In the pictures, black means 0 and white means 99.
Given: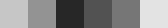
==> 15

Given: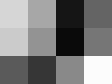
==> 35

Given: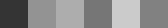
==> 67

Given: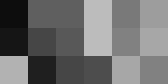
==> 27

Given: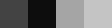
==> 26

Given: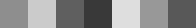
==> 22

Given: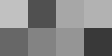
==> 40

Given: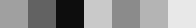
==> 78

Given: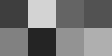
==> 50
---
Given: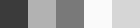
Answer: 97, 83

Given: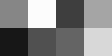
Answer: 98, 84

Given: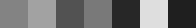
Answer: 86, 63

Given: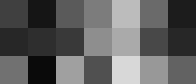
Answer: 84, 73

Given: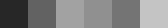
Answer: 76, 63

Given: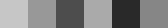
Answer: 77, 66
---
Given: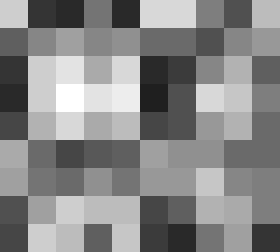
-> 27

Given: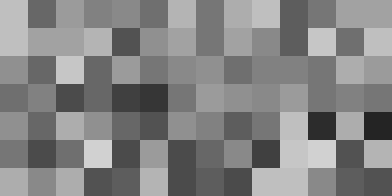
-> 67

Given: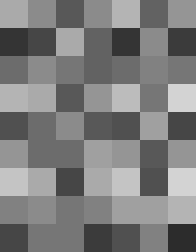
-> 27

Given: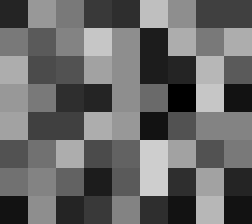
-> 7

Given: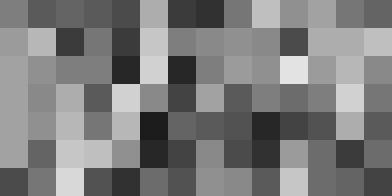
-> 29

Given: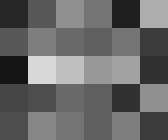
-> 30

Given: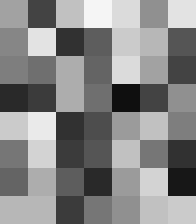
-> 71

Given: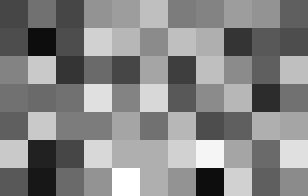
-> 34

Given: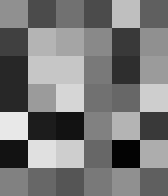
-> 50
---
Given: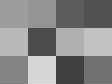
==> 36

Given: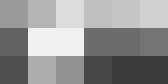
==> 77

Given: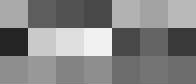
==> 63

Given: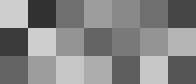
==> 43

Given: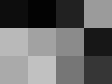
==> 13

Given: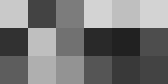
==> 74
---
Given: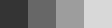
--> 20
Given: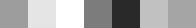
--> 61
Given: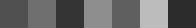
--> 31
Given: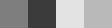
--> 49
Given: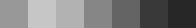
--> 59
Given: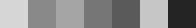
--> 83
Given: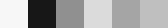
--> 96
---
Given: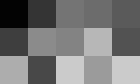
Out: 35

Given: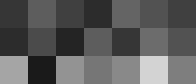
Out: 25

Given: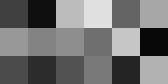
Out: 65

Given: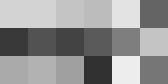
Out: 39

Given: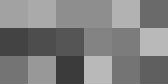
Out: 41

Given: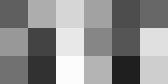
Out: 40

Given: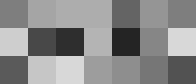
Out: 49

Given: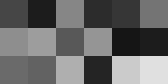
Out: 45
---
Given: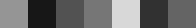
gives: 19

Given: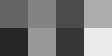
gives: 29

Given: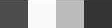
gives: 73

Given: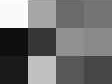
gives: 41

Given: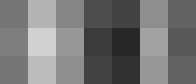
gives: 55

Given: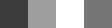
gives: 99

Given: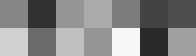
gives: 26

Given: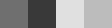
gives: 87
